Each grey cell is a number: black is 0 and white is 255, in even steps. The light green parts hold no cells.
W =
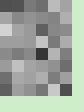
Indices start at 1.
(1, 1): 80
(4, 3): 154
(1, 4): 110
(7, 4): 174
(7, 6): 159
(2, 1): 165
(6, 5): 145
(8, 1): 95
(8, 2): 158
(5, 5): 180
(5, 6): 126
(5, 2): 124
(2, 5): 132
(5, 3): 137
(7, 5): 125
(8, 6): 78

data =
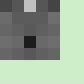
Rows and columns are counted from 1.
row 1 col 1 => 71
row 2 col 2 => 91
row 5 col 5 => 101
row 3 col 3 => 89
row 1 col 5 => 68
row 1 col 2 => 86
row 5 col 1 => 102

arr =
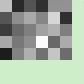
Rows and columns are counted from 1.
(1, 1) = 192
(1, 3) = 84
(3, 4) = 161
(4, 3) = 141
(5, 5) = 197
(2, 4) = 134
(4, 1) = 168
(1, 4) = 48

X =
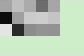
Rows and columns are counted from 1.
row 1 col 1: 165
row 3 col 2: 42
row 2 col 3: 203
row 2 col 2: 159
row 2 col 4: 205

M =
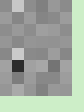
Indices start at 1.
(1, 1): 140
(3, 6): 141
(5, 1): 136
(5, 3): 138
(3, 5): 155
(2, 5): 138
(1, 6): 139
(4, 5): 146
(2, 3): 155
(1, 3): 141
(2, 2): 134
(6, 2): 44
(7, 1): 156

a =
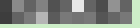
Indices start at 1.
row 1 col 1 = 65
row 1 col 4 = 130
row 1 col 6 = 100
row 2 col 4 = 181
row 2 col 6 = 121
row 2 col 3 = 122

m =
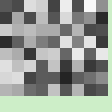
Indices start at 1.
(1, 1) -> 88
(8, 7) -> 180
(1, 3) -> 221
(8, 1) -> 180
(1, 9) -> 144
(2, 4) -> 189
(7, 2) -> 221
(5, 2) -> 172
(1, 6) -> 237
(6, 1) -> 224
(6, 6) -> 56
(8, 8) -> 72
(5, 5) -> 205
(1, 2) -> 74
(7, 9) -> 139
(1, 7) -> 78
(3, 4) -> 171
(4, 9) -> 58
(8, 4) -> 96
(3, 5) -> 171
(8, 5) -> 194
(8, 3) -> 109
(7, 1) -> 215

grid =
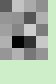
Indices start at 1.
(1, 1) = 91
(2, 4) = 176
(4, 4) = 200
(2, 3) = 85
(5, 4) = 148
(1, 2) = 195

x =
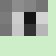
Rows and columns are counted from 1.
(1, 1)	116
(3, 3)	52
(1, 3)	132
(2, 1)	123

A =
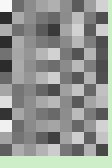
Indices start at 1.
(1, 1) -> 247
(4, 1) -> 44
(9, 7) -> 89
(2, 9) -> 79
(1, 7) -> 91
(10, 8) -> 122
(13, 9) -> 72
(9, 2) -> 119
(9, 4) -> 168
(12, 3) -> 131
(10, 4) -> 118
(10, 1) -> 51
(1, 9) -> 210
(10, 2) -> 167
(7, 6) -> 120
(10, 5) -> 105
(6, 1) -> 43
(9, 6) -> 138
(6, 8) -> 125
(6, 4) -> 121
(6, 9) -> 76
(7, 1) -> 105
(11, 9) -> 210
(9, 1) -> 222
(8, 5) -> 75
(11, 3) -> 139
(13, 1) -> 94
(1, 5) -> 176
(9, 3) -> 142
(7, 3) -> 150
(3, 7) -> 210
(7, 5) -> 207
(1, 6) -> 142
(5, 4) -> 182
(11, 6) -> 145
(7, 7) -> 87

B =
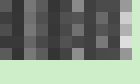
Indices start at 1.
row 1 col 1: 89
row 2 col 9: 105
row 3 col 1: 77
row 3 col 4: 88
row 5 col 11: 150
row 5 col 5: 52
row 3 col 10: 74
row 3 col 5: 55
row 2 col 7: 84
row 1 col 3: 119
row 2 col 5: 57
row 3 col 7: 113
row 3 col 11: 176
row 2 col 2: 54
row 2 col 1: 63
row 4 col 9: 121
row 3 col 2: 53
